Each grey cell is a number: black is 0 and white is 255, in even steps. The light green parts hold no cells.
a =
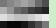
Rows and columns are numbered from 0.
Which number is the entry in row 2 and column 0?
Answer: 221
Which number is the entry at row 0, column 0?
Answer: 120
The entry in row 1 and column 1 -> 148
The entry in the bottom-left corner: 22
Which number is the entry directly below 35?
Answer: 236
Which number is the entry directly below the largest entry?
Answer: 120
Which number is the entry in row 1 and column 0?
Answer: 177
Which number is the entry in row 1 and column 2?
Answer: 107

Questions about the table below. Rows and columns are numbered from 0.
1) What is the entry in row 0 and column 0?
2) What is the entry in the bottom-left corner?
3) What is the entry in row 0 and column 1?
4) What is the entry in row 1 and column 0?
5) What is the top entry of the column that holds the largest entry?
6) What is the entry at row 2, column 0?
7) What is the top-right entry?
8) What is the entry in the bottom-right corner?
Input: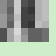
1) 140
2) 81
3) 112
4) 140
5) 203
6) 152
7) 189
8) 112
